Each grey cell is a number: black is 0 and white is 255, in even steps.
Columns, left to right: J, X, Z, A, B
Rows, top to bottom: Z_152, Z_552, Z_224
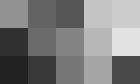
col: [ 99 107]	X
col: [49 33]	J
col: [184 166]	A

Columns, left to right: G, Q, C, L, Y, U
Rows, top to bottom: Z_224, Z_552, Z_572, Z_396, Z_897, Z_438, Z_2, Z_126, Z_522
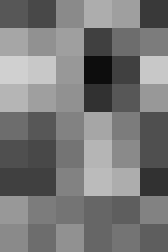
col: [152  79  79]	U
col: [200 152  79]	U
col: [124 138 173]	Y
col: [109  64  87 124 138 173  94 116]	Y
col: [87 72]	Q
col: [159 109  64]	Y
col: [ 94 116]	Y

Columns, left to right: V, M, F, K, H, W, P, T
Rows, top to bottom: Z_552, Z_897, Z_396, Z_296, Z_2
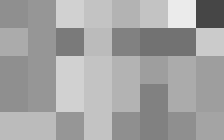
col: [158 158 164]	T
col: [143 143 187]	V
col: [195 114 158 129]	W
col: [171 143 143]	V

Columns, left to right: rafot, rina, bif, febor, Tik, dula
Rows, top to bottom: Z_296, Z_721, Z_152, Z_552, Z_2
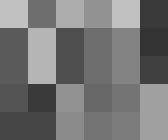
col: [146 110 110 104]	febor
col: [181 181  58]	rina
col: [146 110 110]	febor
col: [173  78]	bif
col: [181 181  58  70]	rina

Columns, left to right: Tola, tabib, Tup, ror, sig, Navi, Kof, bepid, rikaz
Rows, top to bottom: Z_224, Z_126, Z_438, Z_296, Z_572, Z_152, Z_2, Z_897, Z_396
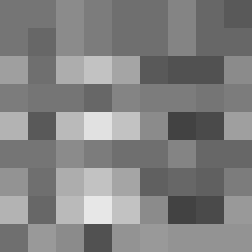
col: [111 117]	tabib
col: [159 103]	rikaz
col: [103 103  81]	bepid
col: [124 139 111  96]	Navi
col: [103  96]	bepid
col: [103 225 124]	ror

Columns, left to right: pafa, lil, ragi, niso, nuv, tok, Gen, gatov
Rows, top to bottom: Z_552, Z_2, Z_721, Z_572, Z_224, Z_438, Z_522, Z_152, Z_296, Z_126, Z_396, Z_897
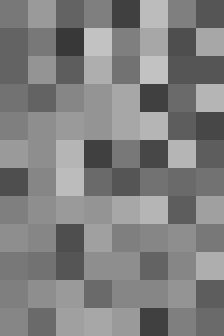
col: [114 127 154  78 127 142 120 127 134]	pafa
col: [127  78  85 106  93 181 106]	Gen
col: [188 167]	tok
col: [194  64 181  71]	tok
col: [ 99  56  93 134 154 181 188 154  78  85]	ragi
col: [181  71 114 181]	tok
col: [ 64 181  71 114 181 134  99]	tok

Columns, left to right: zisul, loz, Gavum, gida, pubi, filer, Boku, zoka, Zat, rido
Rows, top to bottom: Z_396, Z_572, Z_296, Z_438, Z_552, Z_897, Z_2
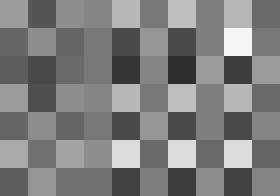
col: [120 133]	gida
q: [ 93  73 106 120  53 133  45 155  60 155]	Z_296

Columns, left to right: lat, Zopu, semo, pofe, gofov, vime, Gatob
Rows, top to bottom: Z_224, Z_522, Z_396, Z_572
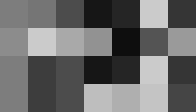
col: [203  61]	Zopu
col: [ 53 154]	Gatob
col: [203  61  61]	Zopu
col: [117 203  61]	Zopu
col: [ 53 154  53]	Gatob
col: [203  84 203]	vime

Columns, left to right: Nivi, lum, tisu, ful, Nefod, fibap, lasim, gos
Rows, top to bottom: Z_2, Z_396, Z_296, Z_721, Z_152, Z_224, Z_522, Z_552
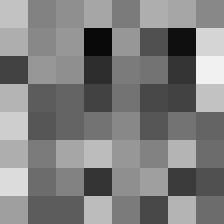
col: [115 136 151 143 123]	Nefod
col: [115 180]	lasim
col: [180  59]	lasim
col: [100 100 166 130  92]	tisu
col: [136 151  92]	lum
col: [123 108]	lum
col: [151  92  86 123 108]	lum

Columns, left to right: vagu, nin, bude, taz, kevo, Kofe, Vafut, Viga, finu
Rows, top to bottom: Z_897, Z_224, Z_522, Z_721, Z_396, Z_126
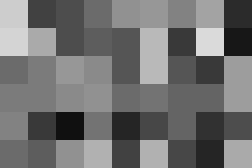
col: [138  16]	bude
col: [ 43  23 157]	finu

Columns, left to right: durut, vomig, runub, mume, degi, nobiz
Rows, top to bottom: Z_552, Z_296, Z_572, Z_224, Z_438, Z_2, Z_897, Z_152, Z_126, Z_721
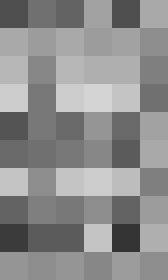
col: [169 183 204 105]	runub
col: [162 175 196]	degi
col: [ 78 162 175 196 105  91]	degi

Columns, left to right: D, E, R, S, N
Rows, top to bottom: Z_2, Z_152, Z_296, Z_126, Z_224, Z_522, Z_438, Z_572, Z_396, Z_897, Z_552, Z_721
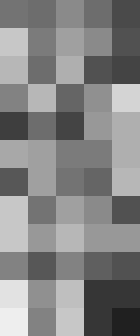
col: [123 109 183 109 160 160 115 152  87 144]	E
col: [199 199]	D
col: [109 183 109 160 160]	E
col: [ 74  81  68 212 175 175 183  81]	N
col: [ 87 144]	E
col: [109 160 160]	E
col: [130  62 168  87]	D

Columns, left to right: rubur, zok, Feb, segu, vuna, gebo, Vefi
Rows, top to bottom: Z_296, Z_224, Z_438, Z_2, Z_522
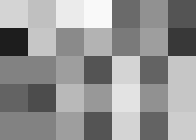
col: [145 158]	gebo
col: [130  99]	rubur

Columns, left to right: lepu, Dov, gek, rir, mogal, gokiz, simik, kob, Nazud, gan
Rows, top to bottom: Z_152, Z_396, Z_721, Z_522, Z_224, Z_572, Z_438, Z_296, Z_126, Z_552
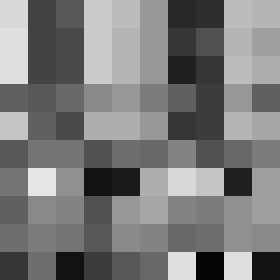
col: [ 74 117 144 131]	gek
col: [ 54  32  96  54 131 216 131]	simik
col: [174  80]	rir

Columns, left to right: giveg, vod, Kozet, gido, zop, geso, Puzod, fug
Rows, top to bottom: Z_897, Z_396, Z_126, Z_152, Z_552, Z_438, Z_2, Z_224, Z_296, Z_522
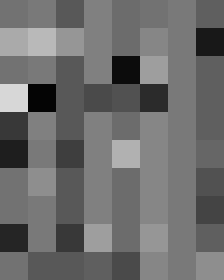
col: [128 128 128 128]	gido
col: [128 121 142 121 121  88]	vod
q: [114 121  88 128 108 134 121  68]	Z_224
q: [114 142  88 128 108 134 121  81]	Z_2

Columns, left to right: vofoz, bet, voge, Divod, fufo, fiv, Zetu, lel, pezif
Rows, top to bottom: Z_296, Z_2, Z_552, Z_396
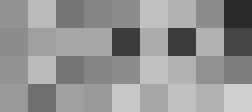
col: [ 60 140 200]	fufo
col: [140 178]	lel
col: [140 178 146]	lel

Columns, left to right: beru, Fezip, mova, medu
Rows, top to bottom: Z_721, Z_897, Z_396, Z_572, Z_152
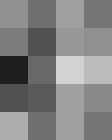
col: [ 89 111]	Fezip
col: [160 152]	mova
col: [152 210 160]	mova

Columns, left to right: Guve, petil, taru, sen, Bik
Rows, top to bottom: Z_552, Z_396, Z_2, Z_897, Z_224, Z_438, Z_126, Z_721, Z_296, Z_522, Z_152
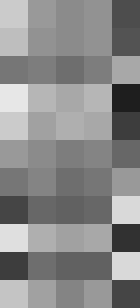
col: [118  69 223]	Guve
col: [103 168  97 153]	sen
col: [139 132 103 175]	petil
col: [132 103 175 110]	petil

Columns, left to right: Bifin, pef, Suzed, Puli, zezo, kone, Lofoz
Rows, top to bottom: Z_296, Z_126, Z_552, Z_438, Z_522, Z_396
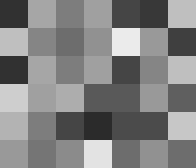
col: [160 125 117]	pef
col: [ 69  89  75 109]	zezo

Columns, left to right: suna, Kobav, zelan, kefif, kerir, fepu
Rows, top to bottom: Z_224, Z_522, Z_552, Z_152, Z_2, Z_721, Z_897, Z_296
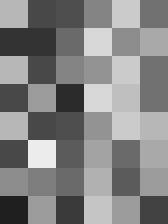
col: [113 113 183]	fepu
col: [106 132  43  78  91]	zelan
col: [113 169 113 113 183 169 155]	fepu

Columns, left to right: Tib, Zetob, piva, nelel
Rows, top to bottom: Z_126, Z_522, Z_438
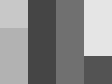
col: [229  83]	nelel
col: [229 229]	nelel
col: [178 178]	Tib
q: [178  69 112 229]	Z_522
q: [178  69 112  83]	Z_438
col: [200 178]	Tib

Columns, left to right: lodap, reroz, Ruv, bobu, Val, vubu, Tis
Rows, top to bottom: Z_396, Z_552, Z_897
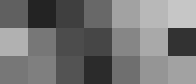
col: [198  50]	Tis
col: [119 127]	reroz
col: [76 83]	Ruv
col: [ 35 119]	reroz
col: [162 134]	Val
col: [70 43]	bobu

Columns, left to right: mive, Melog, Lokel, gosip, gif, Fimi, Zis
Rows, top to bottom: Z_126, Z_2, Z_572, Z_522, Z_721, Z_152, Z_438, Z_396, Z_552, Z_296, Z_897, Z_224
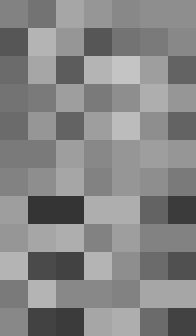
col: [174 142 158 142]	Fimi
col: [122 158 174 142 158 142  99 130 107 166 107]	Fimi

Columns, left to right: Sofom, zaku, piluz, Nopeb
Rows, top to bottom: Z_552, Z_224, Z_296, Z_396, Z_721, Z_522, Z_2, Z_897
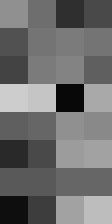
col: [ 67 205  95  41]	Sofom
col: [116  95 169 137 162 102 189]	Nopeb
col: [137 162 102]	Nopeb

